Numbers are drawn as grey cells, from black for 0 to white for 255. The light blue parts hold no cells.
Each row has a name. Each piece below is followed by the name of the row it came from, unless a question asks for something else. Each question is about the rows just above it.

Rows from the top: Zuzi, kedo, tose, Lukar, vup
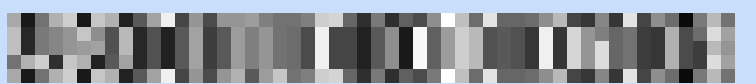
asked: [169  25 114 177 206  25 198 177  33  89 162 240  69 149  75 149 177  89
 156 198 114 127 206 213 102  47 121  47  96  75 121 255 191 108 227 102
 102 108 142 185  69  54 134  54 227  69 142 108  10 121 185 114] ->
vup
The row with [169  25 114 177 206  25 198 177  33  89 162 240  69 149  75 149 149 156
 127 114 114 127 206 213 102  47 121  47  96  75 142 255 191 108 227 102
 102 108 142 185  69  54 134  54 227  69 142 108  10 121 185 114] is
Zuzi
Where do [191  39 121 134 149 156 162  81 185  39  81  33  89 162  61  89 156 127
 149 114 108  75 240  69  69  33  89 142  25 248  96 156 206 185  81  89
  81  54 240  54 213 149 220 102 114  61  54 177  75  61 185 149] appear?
tose

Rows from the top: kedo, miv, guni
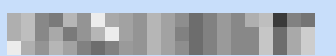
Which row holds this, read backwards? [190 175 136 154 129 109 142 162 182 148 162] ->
kedo
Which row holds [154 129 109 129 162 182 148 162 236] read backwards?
miv
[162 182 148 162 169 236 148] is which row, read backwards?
kedo
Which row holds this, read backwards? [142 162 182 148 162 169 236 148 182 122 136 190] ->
kedo
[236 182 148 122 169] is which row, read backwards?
miv

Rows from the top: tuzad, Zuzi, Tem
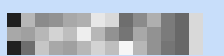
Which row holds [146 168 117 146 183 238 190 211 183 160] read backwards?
Zuzi
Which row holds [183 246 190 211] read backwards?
Tem
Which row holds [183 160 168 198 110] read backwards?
Tem
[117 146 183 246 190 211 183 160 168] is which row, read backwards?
Tem
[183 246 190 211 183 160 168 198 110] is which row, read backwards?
Tem
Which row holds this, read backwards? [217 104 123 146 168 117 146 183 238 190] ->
Zuzi
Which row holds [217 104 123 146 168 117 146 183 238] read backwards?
Zuzi

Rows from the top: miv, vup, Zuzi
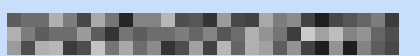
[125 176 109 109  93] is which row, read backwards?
miv
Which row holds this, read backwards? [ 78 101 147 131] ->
vup
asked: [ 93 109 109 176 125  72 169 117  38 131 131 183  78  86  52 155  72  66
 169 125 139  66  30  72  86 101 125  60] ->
miv
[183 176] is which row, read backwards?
Zuzi
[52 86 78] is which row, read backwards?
miv
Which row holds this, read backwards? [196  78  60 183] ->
Zuzi

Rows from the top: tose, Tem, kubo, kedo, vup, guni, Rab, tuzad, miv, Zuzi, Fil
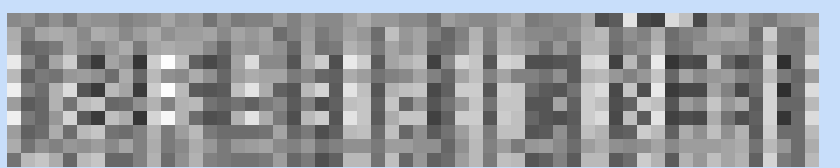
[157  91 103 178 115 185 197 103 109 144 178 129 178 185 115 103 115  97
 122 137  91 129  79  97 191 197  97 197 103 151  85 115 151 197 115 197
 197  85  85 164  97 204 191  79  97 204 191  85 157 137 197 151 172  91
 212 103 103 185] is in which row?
Rab
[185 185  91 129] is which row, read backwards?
Fil
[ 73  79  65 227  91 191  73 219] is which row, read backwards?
tuzad
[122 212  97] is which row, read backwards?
Fil
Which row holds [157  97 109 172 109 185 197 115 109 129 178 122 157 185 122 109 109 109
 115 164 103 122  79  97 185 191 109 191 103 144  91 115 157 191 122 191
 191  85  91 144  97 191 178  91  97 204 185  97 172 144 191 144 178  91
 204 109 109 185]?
miv

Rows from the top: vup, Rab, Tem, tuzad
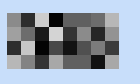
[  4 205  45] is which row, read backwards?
vup
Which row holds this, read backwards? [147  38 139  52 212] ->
Rab
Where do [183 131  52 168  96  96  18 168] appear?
tuzad
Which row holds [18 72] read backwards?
Tem
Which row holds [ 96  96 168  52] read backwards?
tuzad

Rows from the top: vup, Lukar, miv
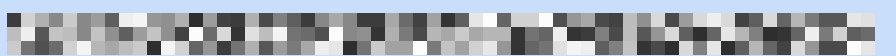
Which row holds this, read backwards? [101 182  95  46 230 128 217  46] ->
miv
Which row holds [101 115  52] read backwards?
Lukar
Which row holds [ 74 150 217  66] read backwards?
miv

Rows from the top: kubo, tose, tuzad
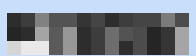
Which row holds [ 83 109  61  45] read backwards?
tose
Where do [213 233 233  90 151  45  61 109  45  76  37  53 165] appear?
tuzad
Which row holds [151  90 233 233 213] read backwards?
tuzad
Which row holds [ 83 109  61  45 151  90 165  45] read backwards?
tose
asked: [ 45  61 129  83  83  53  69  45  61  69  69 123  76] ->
kubo
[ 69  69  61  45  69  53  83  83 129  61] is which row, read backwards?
kubo

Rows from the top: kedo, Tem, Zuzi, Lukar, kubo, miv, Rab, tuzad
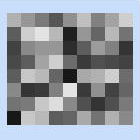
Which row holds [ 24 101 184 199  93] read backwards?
kubo
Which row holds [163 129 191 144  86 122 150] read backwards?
kedo
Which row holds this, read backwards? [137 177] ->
tuzad

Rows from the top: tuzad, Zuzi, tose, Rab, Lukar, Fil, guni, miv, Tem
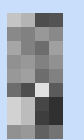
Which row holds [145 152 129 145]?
Rab
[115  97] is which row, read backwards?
Tem
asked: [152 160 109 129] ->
Lukar

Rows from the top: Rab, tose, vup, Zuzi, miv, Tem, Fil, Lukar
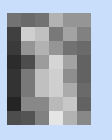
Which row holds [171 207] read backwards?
Tem
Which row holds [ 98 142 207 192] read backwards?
miv
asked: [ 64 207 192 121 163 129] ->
tose
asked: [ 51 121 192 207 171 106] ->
Tem
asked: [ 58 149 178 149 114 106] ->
vup
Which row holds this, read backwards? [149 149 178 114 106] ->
Rab

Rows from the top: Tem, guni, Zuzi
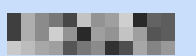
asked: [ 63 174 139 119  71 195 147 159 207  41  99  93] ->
Tem
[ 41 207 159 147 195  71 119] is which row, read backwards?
Tem
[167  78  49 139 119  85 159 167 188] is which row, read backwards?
Zuzi

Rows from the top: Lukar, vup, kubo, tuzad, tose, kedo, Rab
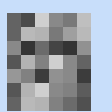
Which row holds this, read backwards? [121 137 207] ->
Lukar
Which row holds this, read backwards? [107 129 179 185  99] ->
Rab
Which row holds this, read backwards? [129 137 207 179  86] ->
kedo
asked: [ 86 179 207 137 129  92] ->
kedo
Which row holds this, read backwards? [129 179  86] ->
tuzad

